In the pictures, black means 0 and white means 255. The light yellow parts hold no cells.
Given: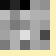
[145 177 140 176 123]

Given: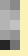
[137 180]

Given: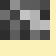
[ 73 179  60  92]

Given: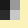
[153  43]

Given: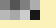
[173 204]

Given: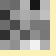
[185 162 155 148 157]

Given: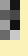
[21 91]

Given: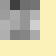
[116 149 166 175]
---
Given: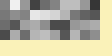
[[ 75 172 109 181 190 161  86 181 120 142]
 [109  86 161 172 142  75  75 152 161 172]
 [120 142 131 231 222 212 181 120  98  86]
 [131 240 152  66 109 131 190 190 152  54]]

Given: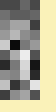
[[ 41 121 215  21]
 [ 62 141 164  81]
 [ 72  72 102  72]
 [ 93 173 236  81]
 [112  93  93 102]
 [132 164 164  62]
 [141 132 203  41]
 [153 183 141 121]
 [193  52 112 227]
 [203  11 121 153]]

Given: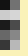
[[ 18 114]
 [ 27  75]
 [ 55 184]
 [104 135]
 [204 214]]

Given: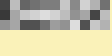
[[ 57 166 199 210 221 210 189 146 166  69 189]
 [ 69 189 101 113 125 125 199 137 210 178 113]
 [146 166  81  81 113 157 146 221  81 199 178]]

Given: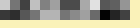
[[ 56  46  87 117 180 180 117 138 160 106   3  36  65]
 [203 117  65 192 129 160  75  75 169 225  87  96 149]]

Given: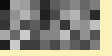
[[ 12 168 158 103  42  93 112 134 103 124]
 [ 32 202  62  62 103  73 124  93  73 124]
 [ 53 158  73  93  53 134  53 158 146 191]
 [ 62 146 179 134  32  73 158 179 112  42]
 [168 103 202  83 134 134 191  73 146  83]]
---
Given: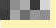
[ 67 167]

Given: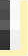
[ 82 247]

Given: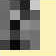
[107 161 140 112]

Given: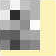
[203  44 142 167]

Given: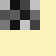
[180  91 197]

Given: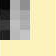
[  8 181 174]

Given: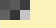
[80 53]

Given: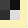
[ 63 221]

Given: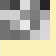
[ 98 208 232 199]
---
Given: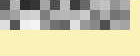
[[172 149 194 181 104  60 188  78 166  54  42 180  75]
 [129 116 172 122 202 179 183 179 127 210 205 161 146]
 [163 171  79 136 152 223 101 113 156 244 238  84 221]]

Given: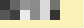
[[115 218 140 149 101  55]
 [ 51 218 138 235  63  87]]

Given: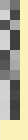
[[112 165]
 [ 70 211]
 [172  80]
 [ 63 209]
 [ 63 212]
 [176  73]
 [168  86]
 [141 118]
 [ 63 209]
 [ 71 210]
 [ 62 208]
 [ 67 210]]

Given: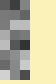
[[131  62  93]
 [100 118 121]
 [188 187 123]
 [122 114 171]
 [ 51  86 188]
 [178 142 124]
 [202 137 106]
 [ 76 135 209]]

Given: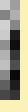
[[158 206]
 [175 131]
 [134 209]
 [ 30 203]
 [ 15 144]
 [ 54 178]
 [ 78 191]
 [  9 137]
 [ 29  95]
 [ 52  71]]

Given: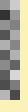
[[203 148]
 [151  50]
 [129 146]
 [171  84]
 [134 176]
 [177  94]
 [ 99 138]
 [214  93]
 [124  77]
 [ 74 182]]
